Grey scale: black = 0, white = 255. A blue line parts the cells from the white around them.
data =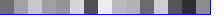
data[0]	112
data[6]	81
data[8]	185
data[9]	179
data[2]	200

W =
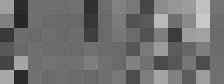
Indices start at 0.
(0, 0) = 160
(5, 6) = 104
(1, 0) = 128
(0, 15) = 115
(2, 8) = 118
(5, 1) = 43
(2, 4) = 105
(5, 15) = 113
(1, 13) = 137
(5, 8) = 119
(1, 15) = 109
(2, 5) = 108
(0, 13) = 155
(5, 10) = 125
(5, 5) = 108
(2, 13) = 157
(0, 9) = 120
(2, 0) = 57
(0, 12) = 151
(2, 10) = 83
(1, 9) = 83
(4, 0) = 69
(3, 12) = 92
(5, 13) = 92
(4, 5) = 114
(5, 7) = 111
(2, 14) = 162
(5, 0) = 168
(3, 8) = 106

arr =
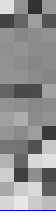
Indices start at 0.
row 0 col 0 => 222
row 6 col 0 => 100
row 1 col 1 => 101
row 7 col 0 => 146
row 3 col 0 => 144
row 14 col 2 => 203
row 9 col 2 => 158
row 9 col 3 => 57
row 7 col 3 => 139
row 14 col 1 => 231
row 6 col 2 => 75
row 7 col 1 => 142
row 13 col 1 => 204
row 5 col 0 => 147
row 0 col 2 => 50
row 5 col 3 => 133
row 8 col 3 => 145

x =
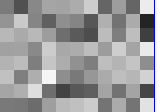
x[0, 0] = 123
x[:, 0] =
[123, 148, 184, 161, 179, 193, 165, 121]
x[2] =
[184, 170, 184, 157, 110, 90, 77, 188, 126, 190, 63]
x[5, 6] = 151
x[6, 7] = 164
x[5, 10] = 210
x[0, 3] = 165
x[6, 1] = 175
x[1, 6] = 87
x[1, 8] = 115
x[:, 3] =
[165, 96, 157, 204, 197, 245, 110, 158]
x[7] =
[121, 119, 108, 158, 186, 192, 204, 116, 171, 116, 226]
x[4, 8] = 180
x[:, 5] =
[172, 133, 90, 172, 145, 121, 88, 192]
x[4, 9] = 196
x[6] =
[165, 175, 222, 110, 67, 88, 95, 164, 114, 164, 69]
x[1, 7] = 176
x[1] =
[148, 202, 133, 96, 143, 133, 87, 176, 115, 171, 36]
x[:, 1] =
[81, 202, 170, 162, 188, 127, 175, 119]
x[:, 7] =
[101, 176, 188, 156, 190, 171, 164, 116]

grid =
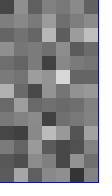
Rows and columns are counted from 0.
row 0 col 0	70
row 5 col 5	101
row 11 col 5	145
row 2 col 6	190
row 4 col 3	65
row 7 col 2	105
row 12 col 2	95
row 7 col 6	129
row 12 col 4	143
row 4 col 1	100
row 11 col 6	111
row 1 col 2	122
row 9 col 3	187
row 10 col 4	72
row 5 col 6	101
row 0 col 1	143
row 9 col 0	70
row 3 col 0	143
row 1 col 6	139
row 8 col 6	130
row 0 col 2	95
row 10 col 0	123
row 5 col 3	148
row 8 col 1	130
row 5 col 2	157
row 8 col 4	112

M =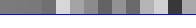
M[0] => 123
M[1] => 122
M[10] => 180
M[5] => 164
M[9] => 105

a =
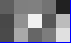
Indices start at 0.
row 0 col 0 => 95
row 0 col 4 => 33
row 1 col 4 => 188
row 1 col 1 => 145
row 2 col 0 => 74
